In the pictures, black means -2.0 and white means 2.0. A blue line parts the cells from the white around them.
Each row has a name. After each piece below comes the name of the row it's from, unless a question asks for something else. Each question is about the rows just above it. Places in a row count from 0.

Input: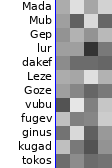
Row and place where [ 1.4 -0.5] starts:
ginus, 1
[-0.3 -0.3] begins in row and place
dakef, 1
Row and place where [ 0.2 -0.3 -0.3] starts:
dakef, 0
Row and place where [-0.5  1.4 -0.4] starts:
Mub, 1
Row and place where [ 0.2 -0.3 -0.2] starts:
tokos, 1
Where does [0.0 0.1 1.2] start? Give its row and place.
fugev, 1
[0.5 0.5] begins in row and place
lur, 0

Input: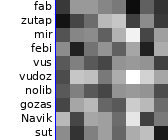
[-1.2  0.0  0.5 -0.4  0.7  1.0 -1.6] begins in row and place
sut, 1
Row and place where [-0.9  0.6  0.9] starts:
gozas, 0

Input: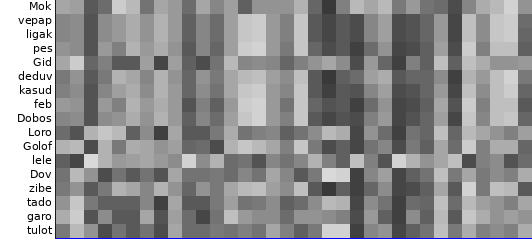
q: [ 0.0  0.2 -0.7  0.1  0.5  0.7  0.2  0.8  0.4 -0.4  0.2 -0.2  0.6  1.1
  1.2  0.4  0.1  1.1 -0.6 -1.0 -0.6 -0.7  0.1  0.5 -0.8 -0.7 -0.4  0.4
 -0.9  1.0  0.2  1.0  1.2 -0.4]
kasud
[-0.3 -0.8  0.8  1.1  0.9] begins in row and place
Golof, 10

